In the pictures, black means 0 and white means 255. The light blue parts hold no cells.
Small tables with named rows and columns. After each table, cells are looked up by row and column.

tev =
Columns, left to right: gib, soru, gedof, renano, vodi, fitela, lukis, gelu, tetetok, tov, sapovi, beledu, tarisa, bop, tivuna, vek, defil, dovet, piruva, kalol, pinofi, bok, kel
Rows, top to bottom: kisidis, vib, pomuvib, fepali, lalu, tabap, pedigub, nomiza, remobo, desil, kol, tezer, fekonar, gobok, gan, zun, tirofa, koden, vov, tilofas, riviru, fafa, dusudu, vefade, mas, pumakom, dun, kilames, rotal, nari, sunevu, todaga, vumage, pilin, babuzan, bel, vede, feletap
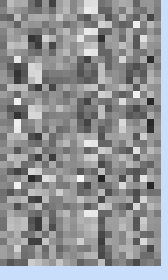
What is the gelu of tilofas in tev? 107
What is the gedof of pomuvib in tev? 188
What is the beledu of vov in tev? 109
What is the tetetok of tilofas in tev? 130
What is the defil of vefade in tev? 156
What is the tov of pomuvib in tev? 155

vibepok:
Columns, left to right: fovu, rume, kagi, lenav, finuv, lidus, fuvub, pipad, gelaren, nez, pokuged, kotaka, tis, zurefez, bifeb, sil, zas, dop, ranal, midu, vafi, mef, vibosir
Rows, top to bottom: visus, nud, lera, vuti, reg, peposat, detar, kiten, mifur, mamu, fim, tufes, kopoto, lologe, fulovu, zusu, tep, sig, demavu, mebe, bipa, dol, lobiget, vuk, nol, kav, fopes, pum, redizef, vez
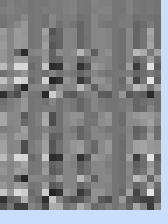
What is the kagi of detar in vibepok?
155
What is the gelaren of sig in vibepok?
113
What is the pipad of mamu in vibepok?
44
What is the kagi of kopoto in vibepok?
93
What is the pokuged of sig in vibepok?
143
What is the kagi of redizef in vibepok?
107
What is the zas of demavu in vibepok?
117
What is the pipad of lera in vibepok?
134
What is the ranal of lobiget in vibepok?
160
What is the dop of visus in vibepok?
119
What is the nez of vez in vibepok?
115
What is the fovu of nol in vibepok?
148

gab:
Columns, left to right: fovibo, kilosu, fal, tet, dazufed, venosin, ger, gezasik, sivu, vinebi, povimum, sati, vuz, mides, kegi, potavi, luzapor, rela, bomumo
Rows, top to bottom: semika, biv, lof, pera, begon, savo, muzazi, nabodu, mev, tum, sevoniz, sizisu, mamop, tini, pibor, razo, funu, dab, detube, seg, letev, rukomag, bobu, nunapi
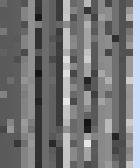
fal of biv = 94
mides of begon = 89
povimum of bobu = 137
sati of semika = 115
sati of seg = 115
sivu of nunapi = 59
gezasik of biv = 96
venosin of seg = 50
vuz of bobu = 164
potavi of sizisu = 174
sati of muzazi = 115
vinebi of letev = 199
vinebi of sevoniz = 223
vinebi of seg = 197
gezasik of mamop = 96

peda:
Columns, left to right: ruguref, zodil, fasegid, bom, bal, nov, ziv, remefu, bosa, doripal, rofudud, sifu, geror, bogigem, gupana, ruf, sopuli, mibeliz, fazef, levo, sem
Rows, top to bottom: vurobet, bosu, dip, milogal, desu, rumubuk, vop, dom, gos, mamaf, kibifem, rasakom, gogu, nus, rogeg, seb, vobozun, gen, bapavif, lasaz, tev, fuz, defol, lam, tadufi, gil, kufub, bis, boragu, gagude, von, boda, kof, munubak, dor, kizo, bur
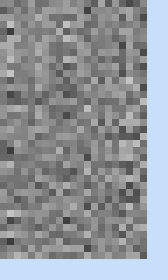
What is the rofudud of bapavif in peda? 123
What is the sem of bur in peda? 91
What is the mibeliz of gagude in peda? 138
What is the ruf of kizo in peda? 120
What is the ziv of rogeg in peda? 112
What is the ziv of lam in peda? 117
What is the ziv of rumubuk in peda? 164
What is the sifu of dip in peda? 159
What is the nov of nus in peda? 129
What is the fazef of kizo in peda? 148

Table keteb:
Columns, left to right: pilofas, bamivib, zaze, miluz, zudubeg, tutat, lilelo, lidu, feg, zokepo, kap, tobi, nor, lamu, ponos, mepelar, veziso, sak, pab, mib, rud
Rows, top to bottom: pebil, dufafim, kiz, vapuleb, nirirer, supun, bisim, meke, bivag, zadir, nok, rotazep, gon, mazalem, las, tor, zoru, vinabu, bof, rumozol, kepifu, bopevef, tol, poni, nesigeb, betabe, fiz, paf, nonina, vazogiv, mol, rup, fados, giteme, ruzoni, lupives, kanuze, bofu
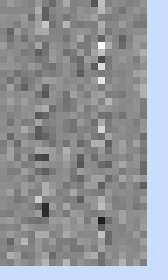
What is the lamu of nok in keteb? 130
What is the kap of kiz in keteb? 133
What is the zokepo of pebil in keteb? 167
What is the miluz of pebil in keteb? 135
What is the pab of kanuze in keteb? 138
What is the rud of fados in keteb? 156
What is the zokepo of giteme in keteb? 169
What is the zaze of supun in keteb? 137
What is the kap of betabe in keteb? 117
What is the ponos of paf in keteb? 120
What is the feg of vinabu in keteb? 139
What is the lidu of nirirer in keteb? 131
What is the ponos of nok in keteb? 122
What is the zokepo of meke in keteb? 113
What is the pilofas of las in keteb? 143
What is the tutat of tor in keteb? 158

